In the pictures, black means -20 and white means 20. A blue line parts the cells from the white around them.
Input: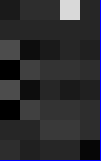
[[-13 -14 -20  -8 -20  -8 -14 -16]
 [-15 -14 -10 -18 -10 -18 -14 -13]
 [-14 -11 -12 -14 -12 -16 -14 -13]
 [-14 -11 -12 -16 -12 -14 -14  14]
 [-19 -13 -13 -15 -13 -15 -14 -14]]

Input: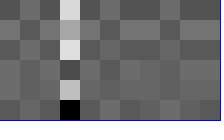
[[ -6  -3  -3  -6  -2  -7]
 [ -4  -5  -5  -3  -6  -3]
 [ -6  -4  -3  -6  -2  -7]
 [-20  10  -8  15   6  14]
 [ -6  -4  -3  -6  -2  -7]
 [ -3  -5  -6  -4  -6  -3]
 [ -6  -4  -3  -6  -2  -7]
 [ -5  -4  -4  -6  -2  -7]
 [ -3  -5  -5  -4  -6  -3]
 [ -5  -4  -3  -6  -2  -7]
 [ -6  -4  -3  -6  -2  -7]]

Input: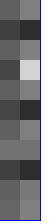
[[ -4  -5 -10  -2  -5  -9  -5  -9  -5 -10  -5]
 [  0  -1 -13  -2   0 -13   0  13   0 -13   0]]

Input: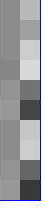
[[  4   3   2   2   4   3   1   2   2   2]
 [-11  -4  12  11  -9  -2  14  12   5   9]]

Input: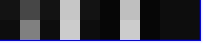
[[-18 -17]
 [  0  -9]
 [-18 -17]
 [ 12  11]
 [-18 -17]
 [-19 -19]
 [ 12  10]
 [-19 -19]
 [-18 -18]
 [-18 -18]]

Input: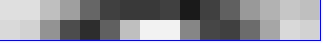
[[ 14  15]
 [ 13  15]
 [  3  10]
 [ -8   5]
 [-13  -4]
 [ -5 -10]
 [ 10 -11]
 [ 18 -11]
 [ 18 -10]
 [  1 -16]
 [ -9 -10]
 [-10  -5]
 [ -3   4]
 [  6   8]
 [ 14  11]
 [ 13  10]]

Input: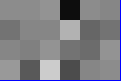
[[  4   1  -2   2]
 [ -6   0   1   2]
 [ 12   3   1   3]
 [ -8  -2   8 -18]
 [  1  -3  -4   2]
 [  2   3  -2   1]]
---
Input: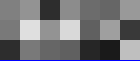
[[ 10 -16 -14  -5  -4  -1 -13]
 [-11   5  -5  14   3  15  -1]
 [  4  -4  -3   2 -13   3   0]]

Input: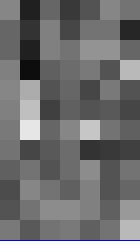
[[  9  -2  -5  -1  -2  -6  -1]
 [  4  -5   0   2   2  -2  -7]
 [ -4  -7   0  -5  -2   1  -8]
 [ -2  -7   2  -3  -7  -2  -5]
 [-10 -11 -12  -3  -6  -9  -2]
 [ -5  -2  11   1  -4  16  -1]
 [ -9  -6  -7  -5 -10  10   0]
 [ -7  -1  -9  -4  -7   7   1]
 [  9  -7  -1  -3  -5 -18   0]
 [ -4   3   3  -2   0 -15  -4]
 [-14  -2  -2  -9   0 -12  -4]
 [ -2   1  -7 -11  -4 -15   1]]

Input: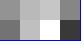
[[-11  20  10  -2]
 [  1  11   9   3]]

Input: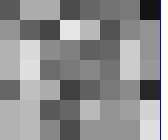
[[ 15   3   3   3  -8   1   9   8]
 [ 13   5   3   9  -4  -6   9   8]
 [-14   2  -1  -5 -10   7  10  -4]
 [  4  12  -2   1  -1  -3  15   8]
 [  3  12  -4  -5   0   2  14   8]
 [  3   1  -7   9  16  -9  -5   3]
 [-17  -1  -2  -4  -8   7   7  -6]]

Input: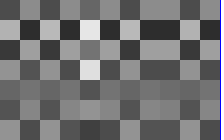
[[ -8   3  -7  -7   3  -8 -10  -7   3  -8   3]
 [  1  -7   0   1  -7   1   3   1  -7   1  -7]
 [ -2  -4  -3  -2  -4  -2  -7  -2  -4  -2  -4]
 [ -8   3  -8  -8   3  -8  15  -8   3  -7   3]
 [  5 -11   5   5 -11   5  -2   5 -11   5 -11]
 [-13   8 -13 -13   9 -13  16 -13   9 -13   8]
 [  2  -8   2   2  -8   2  -4   2  -8   2  -8]]

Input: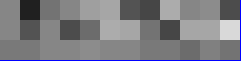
[[ -2   0  -3  -1  -1   1   1   2   1   1  -1  -1]
 [ 14   6   6  -9  -2   6   7  -3  -8   1  -7   1]
 [ -8   2   1   7  -9  -7   6   5   1  -2 -15   1]]

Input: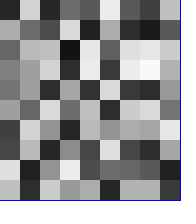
[[-11   8   8 -14   7   4  12 -13  10]
 [-15  -6  -4  -3  -8  17   3 -15  15]
 [  6 -13  -9  15  -9   2 -14   9  -9]
 [ 16   6   7   3   9 -14   3  13 -10]
 [ -2  14  12 -13  10  -3  14  -4   5]
 [  4 -13 -11  14 -12   6 -13   5  -2]
 [  8  19  17 -11  17 -13  13   5   0]
 [ 12  16  15  -5  16 -17  10   9  -4]
 [ -6 -16 -13   7 -15  14  -8  -3   7]
 [ 10 -10  -6  17  -6  -3 -14  13 -14]]
